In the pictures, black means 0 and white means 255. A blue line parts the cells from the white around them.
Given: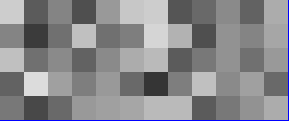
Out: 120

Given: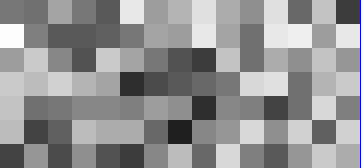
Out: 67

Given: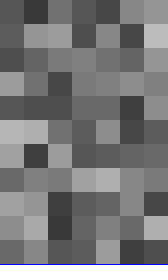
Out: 106

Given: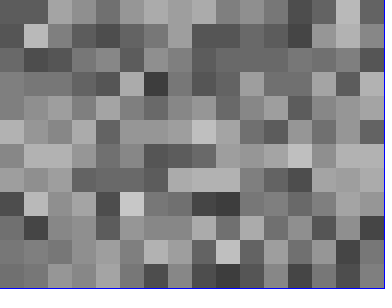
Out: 112

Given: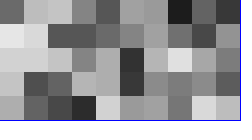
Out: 174

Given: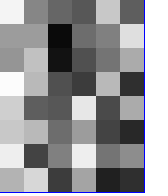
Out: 179
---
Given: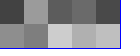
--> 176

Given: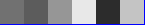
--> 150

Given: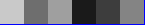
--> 132

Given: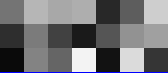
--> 206

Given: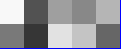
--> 196

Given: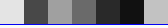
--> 160

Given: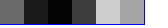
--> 106

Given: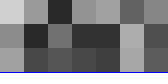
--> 167

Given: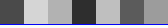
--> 178
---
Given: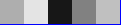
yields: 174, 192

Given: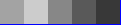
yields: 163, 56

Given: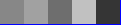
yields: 135, 53

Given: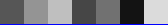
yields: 86, 219

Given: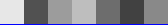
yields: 231, 137

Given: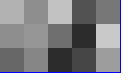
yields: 178, 157

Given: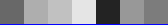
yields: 104, 124

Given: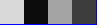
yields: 217, 61

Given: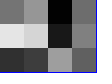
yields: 116, 96

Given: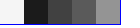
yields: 245, 148
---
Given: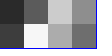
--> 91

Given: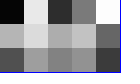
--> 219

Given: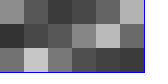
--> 72

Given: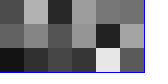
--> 133

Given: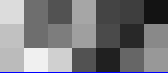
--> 110

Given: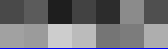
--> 91
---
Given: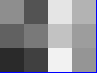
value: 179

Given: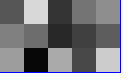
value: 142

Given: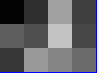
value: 63

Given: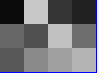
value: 33

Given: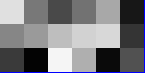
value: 23

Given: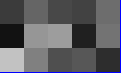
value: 109

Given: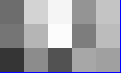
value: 196

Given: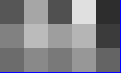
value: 45
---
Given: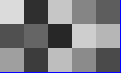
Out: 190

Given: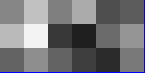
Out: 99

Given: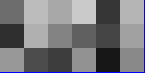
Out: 61

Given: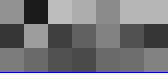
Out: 81

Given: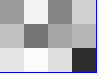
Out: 223

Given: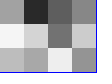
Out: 238

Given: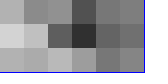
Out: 185

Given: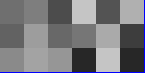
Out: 150
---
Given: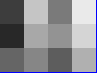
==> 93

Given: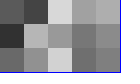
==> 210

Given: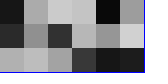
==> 163

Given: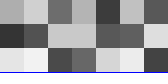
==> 74

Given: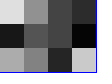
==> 37

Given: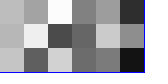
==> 210

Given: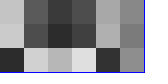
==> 183

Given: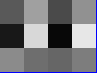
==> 102
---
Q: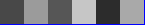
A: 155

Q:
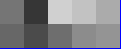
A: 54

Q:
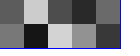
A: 204

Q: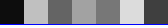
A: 192

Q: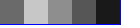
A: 199

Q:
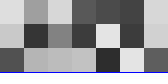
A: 159
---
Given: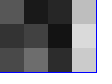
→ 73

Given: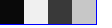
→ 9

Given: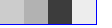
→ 204

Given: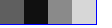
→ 95

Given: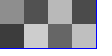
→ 60

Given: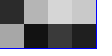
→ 167

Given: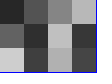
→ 206

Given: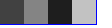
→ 65

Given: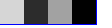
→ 214

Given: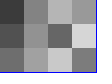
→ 110
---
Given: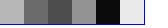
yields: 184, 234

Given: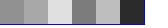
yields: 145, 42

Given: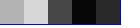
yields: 179, 40

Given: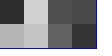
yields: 45, 51

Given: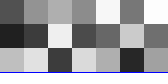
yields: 81, 161

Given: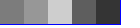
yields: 124, 52

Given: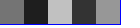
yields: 116, 151
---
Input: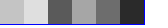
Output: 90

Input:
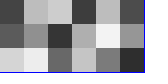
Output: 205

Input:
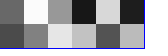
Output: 152

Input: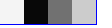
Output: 113

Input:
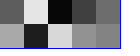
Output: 7

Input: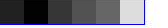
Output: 54

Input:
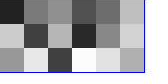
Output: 144

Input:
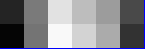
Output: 226
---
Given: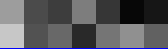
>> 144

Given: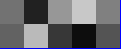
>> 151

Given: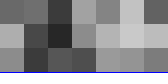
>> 188

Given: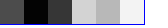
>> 184

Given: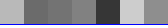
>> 142

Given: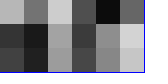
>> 198
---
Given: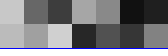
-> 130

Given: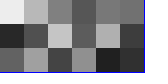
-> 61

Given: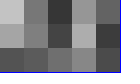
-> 60

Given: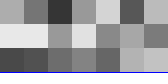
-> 123

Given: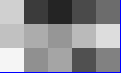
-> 221

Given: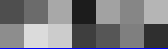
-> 47

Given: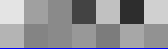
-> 146
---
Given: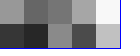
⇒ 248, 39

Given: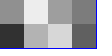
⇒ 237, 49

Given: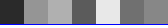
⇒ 232, 42

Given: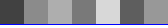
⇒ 216, 65

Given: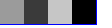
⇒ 198, 0

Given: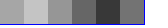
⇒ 196, 56

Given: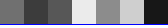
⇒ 235, 23
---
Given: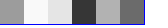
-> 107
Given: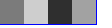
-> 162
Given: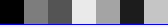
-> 197
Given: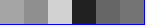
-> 116
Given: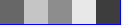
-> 61
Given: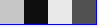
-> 81
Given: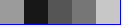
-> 199
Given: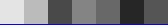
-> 85
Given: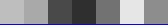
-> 141
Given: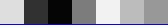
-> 152
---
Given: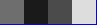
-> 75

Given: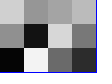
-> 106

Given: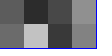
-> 57

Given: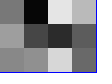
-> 215

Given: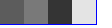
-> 52

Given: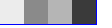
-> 181
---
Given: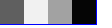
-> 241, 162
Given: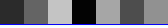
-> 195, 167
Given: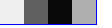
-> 238, 175
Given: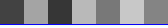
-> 200, 185
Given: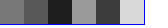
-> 218, 154
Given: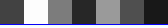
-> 253, 153
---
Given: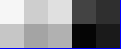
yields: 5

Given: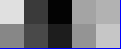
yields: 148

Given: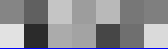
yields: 111

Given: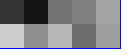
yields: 108

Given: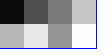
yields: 149

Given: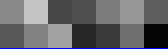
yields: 110

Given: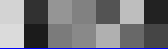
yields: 104

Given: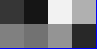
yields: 148
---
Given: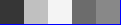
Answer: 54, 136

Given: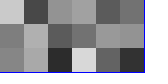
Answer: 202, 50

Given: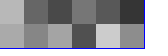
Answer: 184, 141

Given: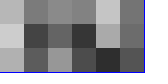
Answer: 183, 84

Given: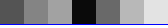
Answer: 84, 227

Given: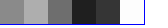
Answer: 138, 253

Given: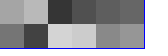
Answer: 165, 150
